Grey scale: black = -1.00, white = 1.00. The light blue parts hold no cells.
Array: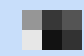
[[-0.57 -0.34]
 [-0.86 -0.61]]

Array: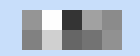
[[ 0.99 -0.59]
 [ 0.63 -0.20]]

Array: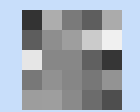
[[ 0.36 -0.04]
 [ 0.11  0.24]]

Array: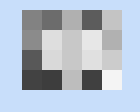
[[-0.15  0.38]
 [ 0.74  0.57]]

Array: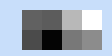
[[-0.28  0.44]
 [-0.97 -0.06]]

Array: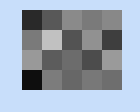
[[-0.31  0.08]
 [ 0.51 -0.35]]

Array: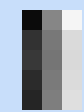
[[ 0.05  0.92]
 [-0.06  0.71]]
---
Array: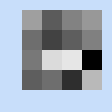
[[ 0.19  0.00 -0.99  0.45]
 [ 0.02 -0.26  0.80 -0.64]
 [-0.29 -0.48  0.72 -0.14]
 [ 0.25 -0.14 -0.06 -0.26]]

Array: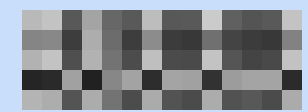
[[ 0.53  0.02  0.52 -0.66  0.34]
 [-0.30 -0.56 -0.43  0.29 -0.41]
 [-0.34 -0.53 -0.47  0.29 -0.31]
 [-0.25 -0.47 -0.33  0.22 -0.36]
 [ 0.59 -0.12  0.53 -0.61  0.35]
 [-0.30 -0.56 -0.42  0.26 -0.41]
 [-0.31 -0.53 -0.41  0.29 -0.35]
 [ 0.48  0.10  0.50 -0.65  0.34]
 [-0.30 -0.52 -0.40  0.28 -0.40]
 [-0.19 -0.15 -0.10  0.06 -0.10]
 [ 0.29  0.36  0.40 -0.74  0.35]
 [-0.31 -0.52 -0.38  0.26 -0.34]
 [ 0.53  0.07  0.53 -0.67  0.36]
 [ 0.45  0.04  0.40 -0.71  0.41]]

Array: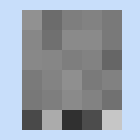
[[-0.05 -0.05 -0.20  0.01 -0.11  0.55]
 [ 0.02  0.08  0.02 -0.04  0.02 -0.40]
 [-0.01  0.08 -0.01  0.12  0.08 -0.62]
 [-0.15 -0.12  0.05  0.03 -0.01  0.34]
 [ 0.14  0.06  0.07 -0.04 -0.06 -0.43]]

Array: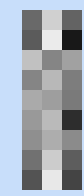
[[-0.22 -0.81  0.26 -0.02 -0.04 -0.65  0.09 -0.27 -0.47]
 [ 0.63  0.84  0.04  0.44  0.24  0.46  0.36  0.60  0.82]
 [-0.18 -0.29  0.51  0.04  0.33  0.20  0.12 -0.11 -0.35]]

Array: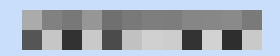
[[-0.04  0.58]
 [ 0.08 -0.64]
 [ 0.06  0.65]
 [ 0.05 -0.60]
 [-0.02  0.61]
 [-0.01  0.63]
 [-0.05  0.51]
 [-0.12 -0.41]
 [ 0.18  0.58]
 [-0.06 -0.61]
 [ 0.01  0.55]
 [ 0.34 -0.33]]

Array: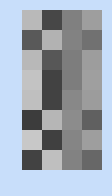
[[ 0.24 -0.11  0.23  0.25  0.22 -0.25  0.24 -0.19]
 [ 0.00  0.02 -0.02 -0.02  0.07  0.10  0.04  0.02]
 [-0.44  0.40 -0.32 -0.48 -0.48  0.43 -0.50  0.50]
 [ 0.45 -0.30  0.44  0.53  0.50 -0.53  0.57 -0.48]]
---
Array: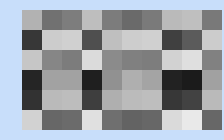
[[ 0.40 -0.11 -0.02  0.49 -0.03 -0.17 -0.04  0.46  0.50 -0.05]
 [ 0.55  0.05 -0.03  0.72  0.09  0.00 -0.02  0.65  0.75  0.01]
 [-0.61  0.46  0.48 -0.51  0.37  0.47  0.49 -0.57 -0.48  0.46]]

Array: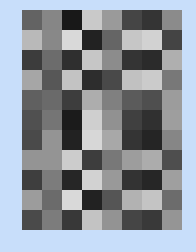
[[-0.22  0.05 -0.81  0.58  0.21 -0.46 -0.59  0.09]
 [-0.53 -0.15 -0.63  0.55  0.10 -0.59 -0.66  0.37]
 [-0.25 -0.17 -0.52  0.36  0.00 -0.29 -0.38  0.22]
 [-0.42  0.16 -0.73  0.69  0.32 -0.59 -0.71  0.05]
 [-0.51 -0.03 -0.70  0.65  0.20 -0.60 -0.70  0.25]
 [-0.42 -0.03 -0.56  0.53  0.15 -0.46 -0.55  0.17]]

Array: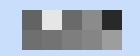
[[-0.22  0.80 -0.17  0.09 -0.68]]

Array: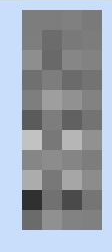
[[-0.02 -0.02  0.00 -0.04]
 [ 0.11 -0.18  0.05  0.02]
 [-0.01  0.24  0.14  0.02]
 [ 0.52 -0.06  0.43  0.14]
 [ 0.35 -0.06  0.30  0.10]
 [-0.16  0.13  0.02  0.00]]

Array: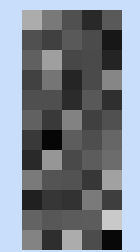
[[ 0.35 -0.05 -0.37 -0.68 -0.30]
 [-0.25  0.25 -0.44 -0.42 -0.72]
 [-0.38 -0.38 -0.66 -0.31 -0.63]
 [-0.55 -0.95 -0.27 -0.39 -0.20]
 [-0.04 -0.34 -0.36 -0.57  0.26]
 [-0.22 -0.32 -0.29 -0.28  0.58]]

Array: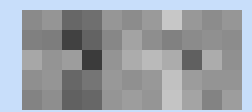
[[ 0.08  0.17 -0.19 -0.13  0.18  0.10  0.21  0.56  0.19  0.10  0.18]
 [ 0.31  0.16  0.23 -0.54  0.16  0.35  0.46  0.35 -0.25  0.35  0.13]
 [ 0.03  0.11 -0.24 -0.19  0.17  0.23  0.17  0.54  0.29  0.03  0.23]]

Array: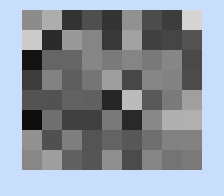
[[ 0.10  0.36 -0.60 -0.38 -0.59  0.14 -0.40 -0.52  0.66]
 [-0.85 -0.21 -0.21  0.05 -0.04  0.04 -0.05  0.05 -0.43]
 [-0.35 -0.36 -0.23 -0.25 -0.70  0.47 -0.30 -0.04  0.25]
 [ 0.14 -0.37 -0.01 -0.34 -0.22 -0.32 -0.13  0.01  0.02]]

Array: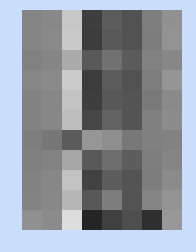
[[ 0.04  0.07  0.56 -0.51 -0.28 -0.36 -0.01  0.14]
 [ 0.01  0.04  0.33 -0.30 -0.11 -0.29  0.01  0.06]
 [ 0.02  0.06  0.53 -0.51 -0.31 -0.34 -0.05  0.08]
 [-0.01 -0.07 -0.29  0.18  0.11 -0.06  0.00  0.02]
 [ 0.02  0.06  0.52 -0.48 -0.27 -0.34 -0.02  0.09]
 [ 0.14  0.09  0.73 -0.71 -0.50 -0.39 -0.63  0.19]]

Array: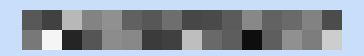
[[-0.31 -0.49  0.44  0.03  0.13 -0.24 -0.32 -0.14 -0.44 -0.42 -0.29  0.07
  -0.23 -0.17  0.02 -0.40]]
